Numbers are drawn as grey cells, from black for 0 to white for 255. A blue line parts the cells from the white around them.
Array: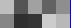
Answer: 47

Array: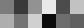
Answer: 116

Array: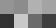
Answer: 200

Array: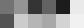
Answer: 204

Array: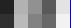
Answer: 186

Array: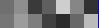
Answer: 156

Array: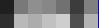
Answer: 185
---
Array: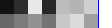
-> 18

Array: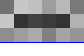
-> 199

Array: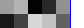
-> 158

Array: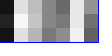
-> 34

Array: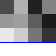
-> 151

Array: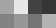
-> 165
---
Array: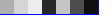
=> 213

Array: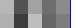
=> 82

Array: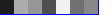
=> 172

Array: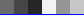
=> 70

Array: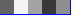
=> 244

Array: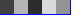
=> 180
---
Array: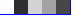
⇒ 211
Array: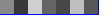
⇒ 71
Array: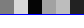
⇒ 162
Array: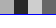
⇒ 40
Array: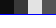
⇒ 56
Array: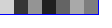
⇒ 100
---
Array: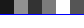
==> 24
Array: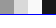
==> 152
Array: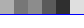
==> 175
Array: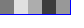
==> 123
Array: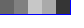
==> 102
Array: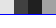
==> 228
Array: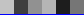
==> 195
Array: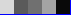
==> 217
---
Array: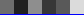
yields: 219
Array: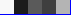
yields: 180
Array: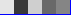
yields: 133
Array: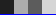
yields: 213
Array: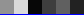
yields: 34
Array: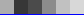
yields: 216
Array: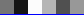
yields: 152
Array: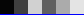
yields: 228
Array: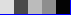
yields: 3
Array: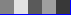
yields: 56
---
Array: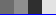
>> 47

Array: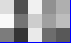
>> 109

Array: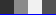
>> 241

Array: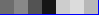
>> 220

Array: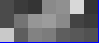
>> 88

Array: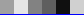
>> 16

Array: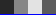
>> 227
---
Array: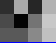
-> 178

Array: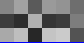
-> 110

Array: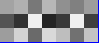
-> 157

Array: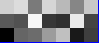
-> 200

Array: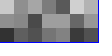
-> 179

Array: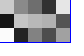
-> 230

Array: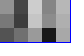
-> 183

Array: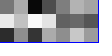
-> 164

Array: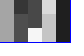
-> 31

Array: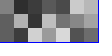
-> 184
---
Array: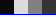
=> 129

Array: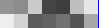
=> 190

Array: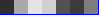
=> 59

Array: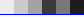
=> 120

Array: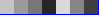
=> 134

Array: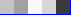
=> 215

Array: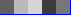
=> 59

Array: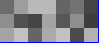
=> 115
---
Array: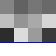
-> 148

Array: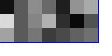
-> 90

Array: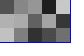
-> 171

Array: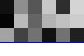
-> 186

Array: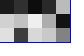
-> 193

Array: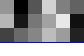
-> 22

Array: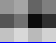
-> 113

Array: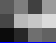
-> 185

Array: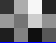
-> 116

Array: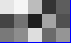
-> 115
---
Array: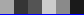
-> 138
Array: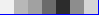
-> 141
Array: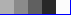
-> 40
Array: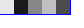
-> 192
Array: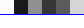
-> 91
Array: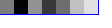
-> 192
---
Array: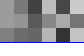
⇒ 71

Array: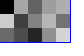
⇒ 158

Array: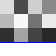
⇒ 206

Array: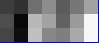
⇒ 119

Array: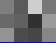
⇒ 206

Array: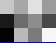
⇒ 225

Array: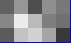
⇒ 143

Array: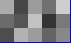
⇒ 113
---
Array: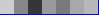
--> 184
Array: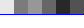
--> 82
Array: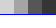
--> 53
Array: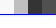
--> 80
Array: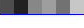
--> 199
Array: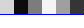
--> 53
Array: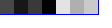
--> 202
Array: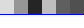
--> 80
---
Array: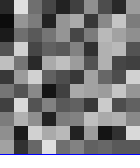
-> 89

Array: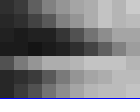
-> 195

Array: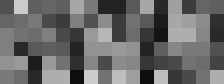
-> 174

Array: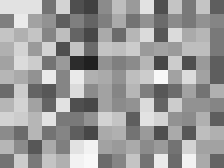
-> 100

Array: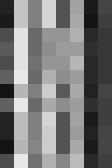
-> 63

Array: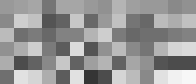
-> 247
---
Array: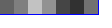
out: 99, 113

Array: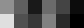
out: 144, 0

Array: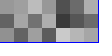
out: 152, 166

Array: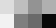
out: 221, 9

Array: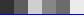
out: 50, 235

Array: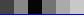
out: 66, 200

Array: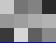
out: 200, 138

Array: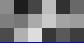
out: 140, 61
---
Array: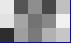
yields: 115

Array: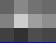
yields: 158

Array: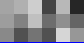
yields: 192

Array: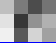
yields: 146

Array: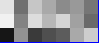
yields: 221

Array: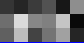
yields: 135

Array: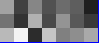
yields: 177
